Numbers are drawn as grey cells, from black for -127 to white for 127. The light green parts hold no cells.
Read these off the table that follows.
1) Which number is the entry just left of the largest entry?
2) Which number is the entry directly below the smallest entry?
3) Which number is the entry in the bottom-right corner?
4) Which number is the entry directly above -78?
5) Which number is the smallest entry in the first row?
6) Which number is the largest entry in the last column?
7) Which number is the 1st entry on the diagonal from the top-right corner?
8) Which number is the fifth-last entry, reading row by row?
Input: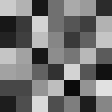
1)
20
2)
-1
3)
6
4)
13
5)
-104
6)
97
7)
-84
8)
90

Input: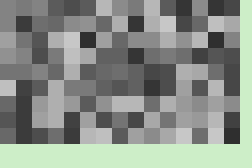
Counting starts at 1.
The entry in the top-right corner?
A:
-56
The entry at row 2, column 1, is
3
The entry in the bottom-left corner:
-23
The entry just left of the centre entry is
-23
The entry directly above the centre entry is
-30
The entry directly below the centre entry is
-42
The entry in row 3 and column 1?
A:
32
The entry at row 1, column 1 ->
3
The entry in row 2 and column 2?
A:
-68
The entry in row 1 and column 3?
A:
3
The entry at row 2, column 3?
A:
-17
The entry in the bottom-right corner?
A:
-80
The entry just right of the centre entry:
-30
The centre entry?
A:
-17

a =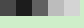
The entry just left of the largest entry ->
60
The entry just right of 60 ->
84

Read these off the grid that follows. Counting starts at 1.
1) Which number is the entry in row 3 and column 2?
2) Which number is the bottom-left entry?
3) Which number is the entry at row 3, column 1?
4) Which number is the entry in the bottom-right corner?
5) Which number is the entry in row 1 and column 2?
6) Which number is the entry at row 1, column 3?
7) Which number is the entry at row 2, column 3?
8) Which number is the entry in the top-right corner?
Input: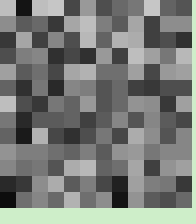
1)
38
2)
-114
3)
-71
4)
-22
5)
-107
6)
62
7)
-22
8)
-43

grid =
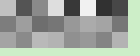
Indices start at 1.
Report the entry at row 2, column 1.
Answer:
-2
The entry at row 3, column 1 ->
36
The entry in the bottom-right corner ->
51
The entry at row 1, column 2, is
-43
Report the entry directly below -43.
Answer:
30
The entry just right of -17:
-9
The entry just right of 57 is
51

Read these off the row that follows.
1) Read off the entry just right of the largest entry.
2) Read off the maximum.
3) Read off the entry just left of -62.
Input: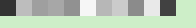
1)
55
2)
118
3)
105

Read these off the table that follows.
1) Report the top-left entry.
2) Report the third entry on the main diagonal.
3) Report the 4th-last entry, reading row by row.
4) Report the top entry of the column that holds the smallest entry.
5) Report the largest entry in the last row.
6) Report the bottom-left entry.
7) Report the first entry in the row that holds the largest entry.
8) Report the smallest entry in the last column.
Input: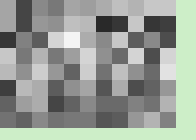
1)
37
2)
-35
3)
-35
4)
44
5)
51
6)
-13
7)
-73
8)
-65

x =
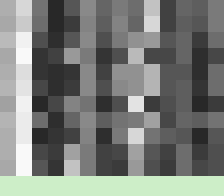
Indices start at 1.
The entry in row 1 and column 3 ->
-12
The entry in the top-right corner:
-5
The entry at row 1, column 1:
46
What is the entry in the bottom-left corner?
40
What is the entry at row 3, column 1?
58
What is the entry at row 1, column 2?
87
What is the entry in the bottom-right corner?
-48
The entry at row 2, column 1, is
40
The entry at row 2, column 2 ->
74
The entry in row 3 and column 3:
-48
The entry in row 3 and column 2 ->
113

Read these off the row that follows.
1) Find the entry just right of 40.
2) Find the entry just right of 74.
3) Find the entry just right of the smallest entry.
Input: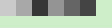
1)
-73
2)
40
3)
20

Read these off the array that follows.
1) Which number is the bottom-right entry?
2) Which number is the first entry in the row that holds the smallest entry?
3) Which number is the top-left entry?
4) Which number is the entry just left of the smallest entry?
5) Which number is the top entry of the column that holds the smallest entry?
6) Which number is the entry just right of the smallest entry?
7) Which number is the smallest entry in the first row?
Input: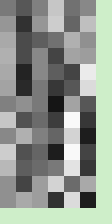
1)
-98
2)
0
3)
-6
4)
-6
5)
70
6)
35
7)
-40

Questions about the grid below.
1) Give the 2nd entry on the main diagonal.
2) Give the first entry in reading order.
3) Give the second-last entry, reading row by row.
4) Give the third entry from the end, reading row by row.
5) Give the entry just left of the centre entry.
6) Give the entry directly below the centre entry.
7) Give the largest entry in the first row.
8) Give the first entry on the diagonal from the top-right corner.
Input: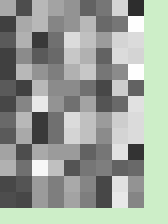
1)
41
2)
41
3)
104
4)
-56
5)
19
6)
91
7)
84
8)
-82
